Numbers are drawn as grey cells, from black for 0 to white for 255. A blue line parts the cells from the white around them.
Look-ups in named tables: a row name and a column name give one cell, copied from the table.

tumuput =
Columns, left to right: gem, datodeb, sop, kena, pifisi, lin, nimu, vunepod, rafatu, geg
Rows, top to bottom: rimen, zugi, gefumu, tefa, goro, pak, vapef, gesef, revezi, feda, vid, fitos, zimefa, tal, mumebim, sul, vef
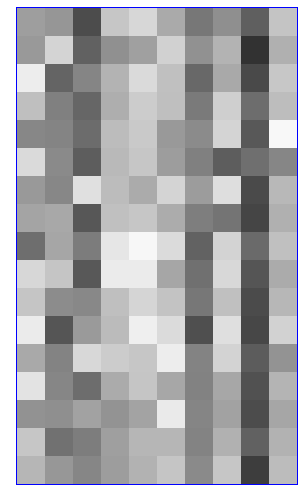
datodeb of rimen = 150
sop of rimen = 76
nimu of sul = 131
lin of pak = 157
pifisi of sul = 182
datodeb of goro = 132
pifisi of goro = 201
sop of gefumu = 133
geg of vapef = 184
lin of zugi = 209
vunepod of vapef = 222
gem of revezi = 110
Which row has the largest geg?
goro

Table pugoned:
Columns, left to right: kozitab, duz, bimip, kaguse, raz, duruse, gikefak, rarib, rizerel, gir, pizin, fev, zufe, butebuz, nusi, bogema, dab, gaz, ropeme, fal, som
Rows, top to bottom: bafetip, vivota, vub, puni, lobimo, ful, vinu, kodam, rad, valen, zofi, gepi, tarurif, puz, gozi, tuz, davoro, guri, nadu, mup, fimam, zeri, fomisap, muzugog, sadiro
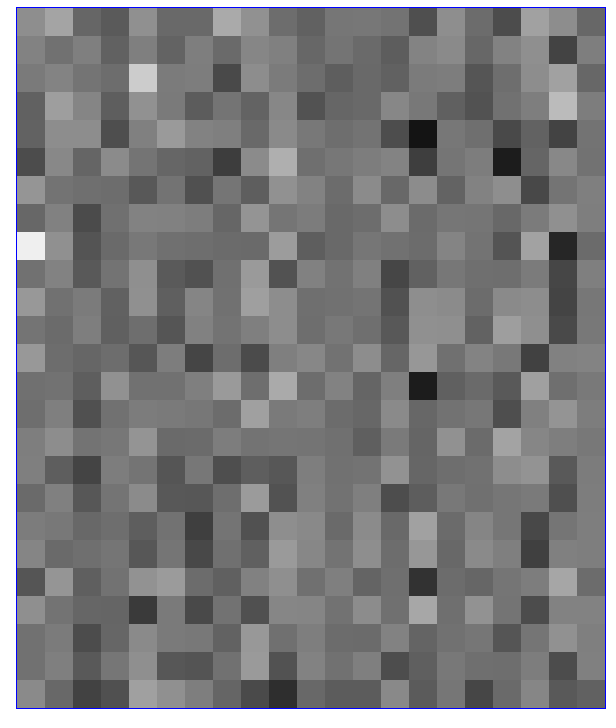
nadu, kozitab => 124
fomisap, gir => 112
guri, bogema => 120
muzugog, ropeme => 125
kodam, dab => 117
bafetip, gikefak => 105
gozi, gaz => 78
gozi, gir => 122
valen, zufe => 128
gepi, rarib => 115
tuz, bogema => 145
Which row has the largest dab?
zeri

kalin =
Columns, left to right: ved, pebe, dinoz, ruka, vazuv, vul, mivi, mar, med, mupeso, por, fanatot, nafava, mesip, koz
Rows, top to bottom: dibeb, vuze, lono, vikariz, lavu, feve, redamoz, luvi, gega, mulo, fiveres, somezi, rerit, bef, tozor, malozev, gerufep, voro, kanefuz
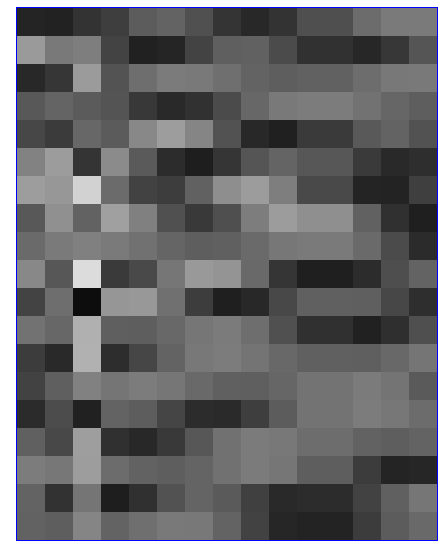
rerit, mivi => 120
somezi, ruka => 95
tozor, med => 62
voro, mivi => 100
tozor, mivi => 44
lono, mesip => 120
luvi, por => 143
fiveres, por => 96
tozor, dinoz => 33

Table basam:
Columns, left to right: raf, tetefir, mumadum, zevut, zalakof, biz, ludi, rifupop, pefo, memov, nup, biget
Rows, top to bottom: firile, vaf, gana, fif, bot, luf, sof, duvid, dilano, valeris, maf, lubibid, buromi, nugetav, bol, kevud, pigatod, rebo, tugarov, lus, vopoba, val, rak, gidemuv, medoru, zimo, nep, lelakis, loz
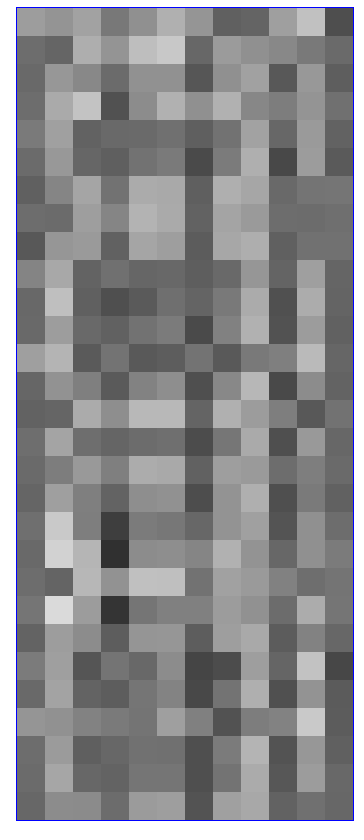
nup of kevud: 153
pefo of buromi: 121
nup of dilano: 113
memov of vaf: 136
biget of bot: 98
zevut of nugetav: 90
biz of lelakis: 117
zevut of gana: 107
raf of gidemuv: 123
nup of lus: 144
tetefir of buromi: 180
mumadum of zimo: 130
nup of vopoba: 110
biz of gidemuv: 140
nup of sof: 116
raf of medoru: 105
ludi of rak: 93
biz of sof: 169
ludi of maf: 100

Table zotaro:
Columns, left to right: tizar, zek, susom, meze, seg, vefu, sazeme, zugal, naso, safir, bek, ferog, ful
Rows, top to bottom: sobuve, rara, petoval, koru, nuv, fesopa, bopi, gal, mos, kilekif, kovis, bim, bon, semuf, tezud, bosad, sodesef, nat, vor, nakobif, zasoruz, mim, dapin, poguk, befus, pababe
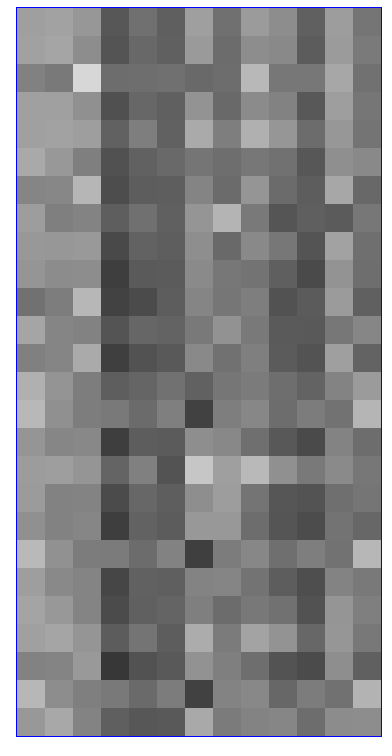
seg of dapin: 116
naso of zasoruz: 115
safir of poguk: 83
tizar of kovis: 113
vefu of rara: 96
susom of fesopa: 127

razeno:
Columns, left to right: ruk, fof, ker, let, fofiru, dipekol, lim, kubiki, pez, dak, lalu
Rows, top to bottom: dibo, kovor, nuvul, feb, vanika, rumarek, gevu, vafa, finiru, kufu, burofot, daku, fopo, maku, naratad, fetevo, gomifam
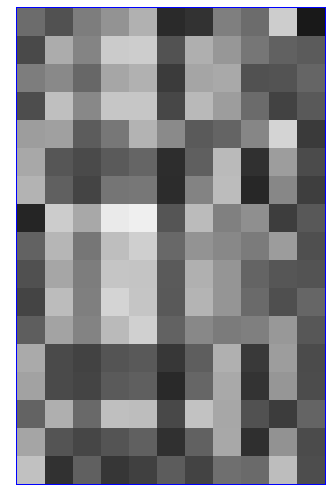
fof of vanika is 160
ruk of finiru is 98
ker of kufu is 125
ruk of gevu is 179
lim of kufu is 176
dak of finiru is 156
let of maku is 90
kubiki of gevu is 188
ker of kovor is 132
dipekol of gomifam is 92
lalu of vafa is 88
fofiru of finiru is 207
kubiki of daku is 123
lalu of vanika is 58
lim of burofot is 180
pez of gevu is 39

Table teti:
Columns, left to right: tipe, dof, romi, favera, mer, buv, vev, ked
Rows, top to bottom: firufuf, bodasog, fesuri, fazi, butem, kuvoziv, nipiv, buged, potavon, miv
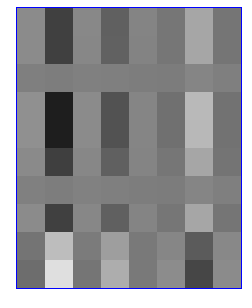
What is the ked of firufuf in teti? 117
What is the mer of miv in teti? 121
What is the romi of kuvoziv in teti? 135
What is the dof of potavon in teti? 189
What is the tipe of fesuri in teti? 127
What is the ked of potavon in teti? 136
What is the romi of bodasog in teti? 135
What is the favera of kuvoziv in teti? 96
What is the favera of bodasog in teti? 97

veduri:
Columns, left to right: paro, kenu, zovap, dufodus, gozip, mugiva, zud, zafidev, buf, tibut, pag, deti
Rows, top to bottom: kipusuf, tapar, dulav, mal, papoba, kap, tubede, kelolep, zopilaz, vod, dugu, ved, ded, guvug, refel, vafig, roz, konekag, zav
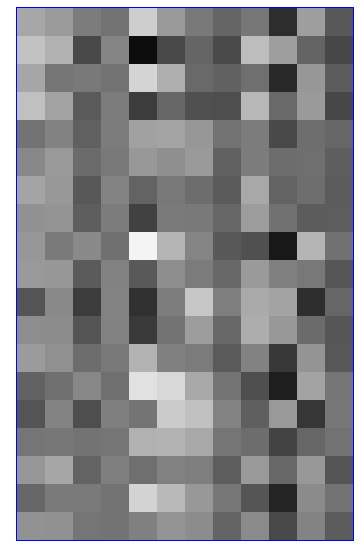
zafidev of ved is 104
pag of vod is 120
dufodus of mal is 123
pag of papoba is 110
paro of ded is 155
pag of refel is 54
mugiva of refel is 203
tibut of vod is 128
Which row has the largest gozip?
zopilaz

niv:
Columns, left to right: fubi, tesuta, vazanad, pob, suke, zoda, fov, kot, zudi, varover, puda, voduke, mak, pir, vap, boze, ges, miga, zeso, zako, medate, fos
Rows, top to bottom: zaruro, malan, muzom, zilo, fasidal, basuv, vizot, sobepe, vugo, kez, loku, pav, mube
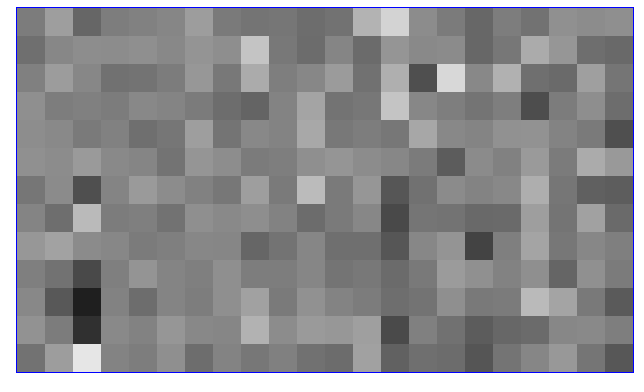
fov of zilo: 123
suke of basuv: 133
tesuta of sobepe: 110
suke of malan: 143
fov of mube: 109
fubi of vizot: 118
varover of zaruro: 118
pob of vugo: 135
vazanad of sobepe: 186
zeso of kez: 143
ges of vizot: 131
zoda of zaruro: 134
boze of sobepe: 115
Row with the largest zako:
loku

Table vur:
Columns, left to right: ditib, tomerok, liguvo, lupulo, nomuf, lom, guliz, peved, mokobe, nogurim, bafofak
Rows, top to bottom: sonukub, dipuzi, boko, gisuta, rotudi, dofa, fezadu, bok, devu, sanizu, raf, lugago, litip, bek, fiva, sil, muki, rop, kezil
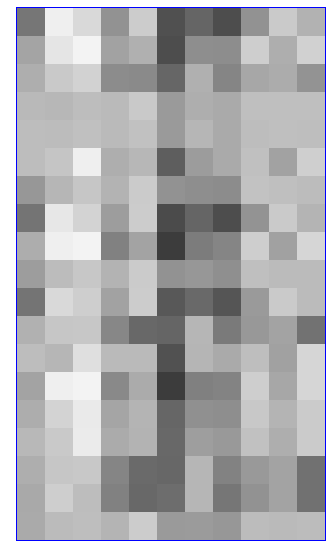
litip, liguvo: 223
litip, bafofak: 214
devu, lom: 60
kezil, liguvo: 190
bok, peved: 77
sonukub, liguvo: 217
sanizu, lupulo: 179
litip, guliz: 181
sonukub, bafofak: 178

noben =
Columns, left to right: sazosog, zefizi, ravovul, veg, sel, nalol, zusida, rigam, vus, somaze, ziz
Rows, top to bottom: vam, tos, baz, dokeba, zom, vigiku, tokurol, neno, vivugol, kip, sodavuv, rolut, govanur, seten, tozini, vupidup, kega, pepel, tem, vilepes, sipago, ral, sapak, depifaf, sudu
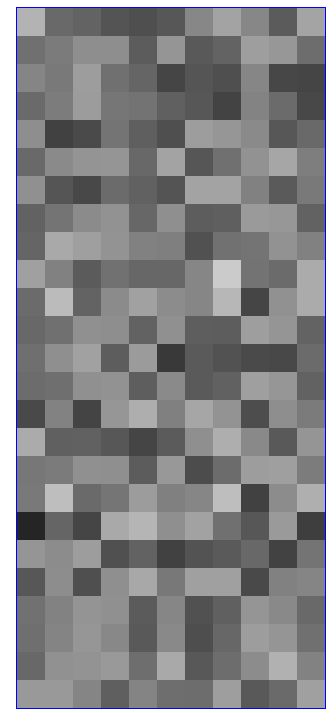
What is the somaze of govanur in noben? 72
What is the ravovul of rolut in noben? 144
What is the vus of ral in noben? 149
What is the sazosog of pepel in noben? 121
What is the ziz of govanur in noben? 107
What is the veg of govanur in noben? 93
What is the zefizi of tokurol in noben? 85
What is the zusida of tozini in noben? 166
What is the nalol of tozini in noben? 128
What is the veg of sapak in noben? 136
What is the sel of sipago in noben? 168
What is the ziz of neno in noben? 98

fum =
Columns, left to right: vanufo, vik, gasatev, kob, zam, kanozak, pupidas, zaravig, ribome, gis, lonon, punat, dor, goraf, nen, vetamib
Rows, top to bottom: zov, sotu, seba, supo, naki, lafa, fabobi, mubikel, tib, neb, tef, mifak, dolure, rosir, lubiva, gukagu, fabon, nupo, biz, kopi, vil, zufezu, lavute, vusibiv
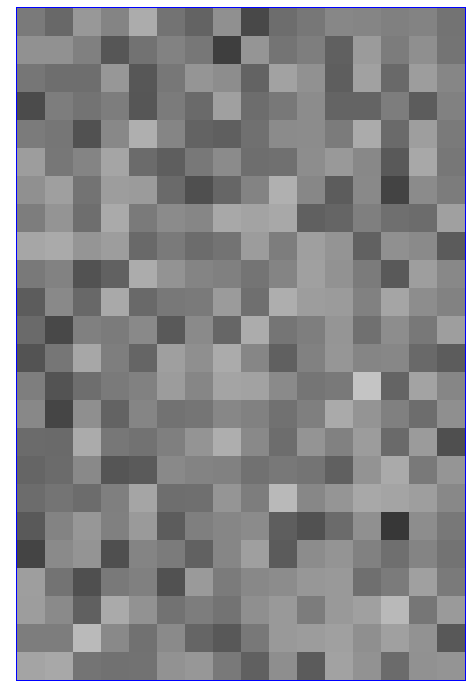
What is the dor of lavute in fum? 143
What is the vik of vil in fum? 115
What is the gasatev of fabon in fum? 137
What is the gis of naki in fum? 139
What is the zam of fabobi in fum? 155
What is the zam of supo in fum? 86
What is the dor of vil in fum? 111
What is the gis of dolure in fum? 96
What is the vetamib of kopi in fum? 115
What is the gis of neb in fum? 132
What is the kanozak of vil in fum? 81
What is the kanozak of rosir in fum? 156
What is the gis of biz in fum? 94
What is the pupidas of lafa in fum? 120
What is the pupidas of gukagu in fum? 148
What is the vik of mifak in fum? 72
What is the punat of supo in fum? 100
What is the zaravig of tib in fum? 115
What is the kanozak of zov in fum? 115
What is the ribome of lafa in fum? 110

